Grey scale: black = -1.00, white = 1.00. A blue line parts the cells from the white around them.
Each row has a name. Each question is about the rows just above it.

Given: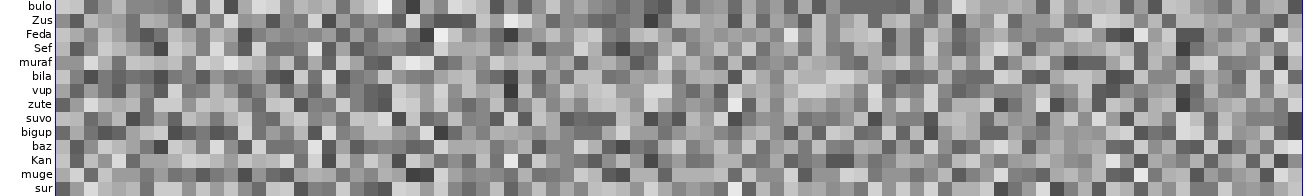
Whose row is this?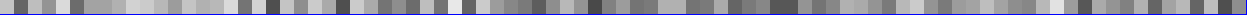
Kan
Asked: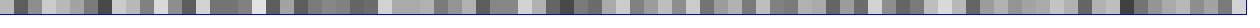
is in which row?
Sef
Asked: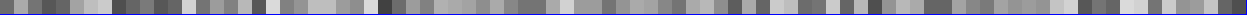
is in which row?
bigup
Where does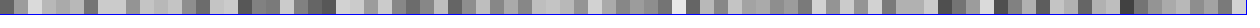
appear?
zute
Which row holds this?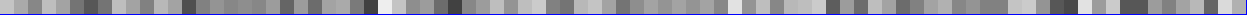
Feda

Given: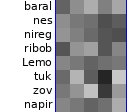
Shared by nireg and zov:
[0.16]
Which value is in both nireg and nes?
[-0.38]
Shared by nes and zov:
[-0.06]
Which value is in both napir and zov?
[-0.06]

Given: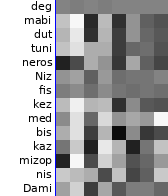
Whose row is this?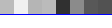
kez
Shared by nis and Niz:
[-0.25]

